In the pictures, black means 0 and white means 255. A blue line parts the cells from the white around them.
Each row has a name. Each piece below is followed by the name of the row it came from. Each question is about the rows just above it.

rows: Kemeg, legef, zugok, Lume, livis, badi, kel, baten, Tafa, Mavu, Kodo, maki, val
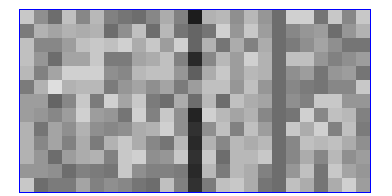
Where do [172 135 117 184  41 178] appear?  Mavu
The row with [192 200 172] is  val
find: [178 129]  Kodo
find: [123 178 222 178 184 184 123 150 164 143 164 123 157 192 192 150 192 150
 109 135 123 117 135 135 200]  badi
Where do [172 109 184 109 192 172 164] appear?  kel

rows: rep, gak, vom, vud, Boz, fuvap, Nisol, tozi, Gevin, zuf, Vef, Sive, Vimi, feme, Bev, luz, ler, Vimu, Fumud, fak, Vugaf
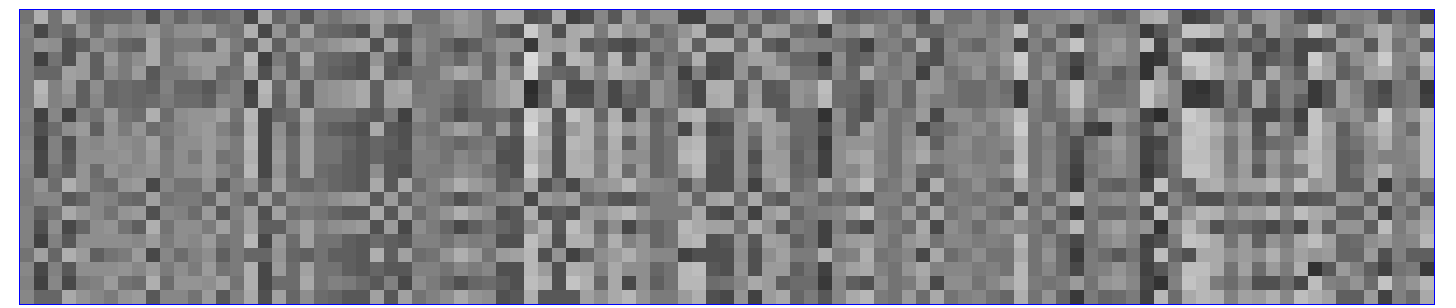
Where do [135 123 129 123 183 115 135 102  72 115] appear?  ler
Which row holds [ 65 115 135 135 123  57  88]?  gak
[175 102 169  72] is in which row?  fak
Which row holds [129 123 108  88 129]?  fak
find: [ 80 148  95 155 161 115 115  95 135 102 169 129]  Boz
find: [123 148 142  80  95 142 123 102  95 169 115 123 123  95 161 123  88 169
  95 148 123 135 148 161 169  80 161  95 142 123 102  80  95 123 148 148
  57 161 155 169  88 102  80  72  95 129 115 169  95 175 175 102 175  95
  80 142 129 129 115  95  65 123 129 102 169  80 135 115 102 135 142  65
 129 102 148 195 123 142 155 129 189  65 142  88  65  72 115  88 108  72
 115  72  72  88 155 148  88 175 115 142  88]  vom
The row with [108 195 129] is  fak

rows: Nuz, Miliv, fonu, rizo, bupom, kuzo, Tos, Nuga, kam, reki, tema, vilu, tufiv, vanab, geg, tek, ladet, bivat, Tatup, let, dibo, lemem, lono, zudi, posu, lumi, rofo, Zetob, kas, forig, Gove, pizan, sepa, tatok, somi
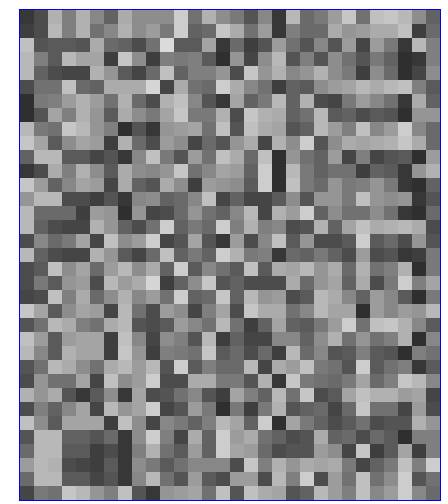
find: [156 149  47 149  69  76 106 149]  geg
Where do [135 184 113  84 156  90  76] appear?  tatok
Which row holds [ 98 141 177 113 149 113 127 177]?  zudi
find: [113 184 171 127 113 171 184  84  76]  lono

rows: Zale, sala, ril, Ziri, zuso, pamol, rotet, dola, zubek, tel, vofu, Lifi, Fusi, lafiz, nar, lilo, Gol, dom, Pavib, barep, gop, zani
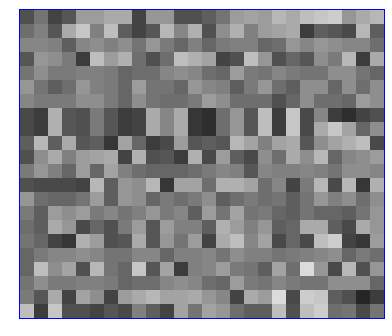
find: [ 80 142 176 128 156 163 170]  sala
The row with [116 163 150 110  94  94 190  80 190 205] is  zani
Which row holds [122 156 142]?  rotet
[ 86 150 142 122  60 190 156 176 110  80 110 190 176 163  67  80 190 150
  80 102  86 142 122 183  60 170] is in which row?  Ziri
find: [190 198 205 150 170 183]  Zale
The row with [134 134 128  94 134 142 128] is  ril
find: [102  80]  lilo

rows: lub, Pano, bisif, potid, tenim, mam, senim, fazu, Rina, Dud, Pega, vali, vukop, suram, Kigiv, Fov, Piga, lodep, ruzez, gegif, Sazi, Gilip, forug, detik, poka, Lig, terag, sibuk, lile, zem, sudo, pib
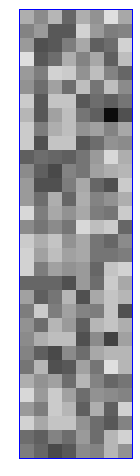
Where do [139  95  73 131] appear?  vali
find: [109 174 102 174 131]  suram
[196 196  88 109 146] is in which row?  Dud
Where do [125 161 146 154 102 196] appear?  ruzez
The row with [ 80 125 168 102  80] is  vukop
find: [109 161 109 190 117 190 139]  mam
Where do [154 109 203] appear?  gegif

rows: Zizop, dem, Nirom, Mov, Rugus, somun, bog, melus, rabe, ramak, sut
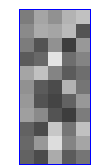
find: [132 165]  ramak
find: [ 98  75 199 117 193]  rabe
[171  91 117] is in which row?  sut
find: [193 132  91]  Rugus
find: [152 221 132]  ramak
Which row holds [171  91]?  sut

